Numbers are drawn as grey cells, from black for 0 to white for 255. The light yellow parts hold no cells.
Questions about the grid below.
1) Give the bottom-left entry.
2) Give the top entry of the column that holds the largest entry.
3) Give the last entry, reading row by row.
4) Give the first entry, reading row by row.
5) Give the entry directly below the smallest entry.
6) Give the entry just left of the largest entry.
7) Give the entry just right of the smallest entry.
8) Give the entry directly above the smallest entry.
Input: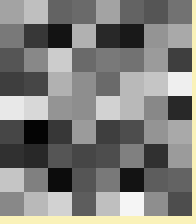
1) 136
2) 99
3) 77
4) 163
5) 40
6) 191
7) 55
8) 216

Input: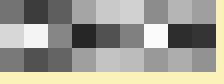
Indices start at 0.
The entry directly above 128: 209
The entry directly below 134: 100
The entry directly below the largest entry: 153
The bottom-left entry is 121
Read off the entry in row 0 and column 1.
60
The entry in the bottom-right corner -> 146
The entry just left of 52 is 45
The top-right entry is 159

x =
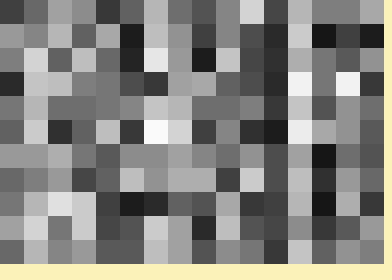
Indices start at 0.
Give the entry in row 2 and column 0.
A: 126
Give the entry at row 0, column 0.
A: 64
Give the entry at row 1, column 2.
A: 182
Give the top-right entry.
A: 168
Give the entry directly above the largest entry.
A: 196
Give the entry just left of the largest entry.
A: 56
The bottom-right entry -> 126
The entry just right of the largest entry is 211
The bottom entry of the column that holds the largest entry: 190
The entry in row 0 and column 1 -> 104
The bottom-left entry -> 104
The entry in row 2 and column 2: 97
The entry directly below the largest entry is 140
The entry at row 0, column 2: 161
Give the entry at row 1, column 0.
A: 153
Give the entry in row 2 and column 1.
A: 211

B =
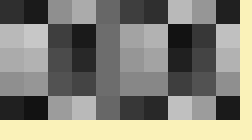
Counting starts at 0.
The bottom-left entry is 32
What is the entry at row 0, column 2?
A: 143
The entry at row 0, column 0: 47
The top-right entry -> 32
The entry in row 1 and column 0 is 185
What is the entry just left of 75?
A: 178
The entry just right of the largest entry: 62
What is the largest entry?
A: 199
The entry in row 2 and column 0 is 171
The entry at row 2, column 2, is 75

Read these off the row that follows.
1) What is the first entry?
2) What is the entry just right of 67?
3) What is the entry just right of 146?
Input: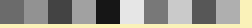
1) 107
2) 161
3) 67

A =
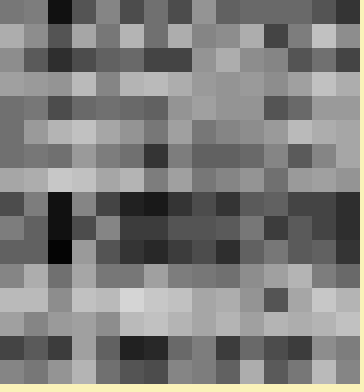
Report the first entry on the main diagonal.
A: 119
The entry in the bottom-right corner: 133
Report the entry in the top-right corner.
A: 52
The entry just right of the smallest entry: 154
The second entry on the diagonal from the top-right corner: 193
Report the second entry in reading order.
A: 125
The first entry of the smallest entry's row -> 97
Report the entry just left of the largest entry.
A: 186
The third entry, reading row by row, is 17
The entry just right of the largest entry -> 199
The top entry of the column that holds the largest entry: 76
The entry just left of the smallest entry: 97
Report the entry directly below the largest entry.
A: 186
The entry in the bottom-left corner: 133
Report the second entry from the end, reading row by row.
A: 186
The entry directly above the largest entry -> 119
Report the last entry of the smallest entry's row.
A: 52
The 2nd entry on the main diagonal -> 141
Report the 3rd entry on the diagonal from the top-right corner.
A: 84
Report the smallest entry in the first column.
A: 68
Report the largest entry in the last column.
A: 193
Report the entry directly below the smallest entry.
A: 112
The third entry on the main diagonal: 46
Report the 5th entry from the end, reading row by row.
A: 173
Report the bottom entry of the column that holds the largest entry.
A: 84
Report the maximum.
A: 213

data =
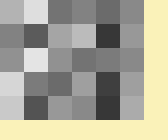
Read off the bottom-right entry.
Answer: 171
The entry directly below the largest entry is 123
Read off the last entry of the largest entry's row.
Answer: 137
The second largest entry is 222
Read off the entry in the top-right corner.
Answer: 137
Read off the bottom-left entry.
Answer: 201
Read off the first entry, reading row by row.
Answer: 179
